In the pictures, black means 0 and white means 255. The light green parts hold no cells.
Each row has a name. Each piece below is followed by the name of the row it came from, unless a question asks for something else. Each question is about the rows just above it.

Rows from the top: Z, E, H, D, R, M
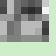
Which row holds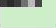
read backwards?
E
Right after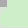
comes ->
[59]
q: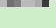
R

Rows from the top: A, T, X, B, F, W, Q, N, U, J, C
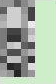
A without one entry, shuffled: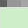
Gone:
[136]
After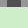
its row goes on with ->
[180]
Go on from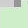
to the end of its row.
[67]
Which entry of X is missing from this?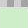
[67]
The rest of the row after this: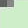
[164]
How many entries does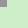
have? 1
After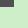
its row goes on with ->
[150 180]

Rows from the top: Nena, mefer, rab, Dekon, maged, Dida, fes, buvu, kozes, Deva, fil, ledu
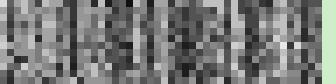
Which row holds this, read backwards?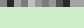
maged
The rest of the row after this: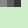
[108 124]
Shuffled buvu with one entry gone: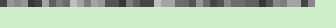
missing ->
[178]
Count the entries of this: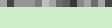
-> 16
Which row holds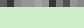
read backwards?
mefer
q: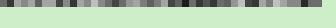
fil
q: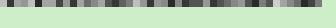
Dida

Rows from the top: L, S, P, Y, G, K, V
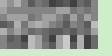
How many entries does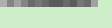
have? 14
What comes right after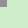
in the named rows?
[175]
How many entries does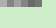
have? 6
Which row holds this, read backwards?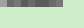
G
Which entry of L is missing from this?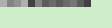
[77]

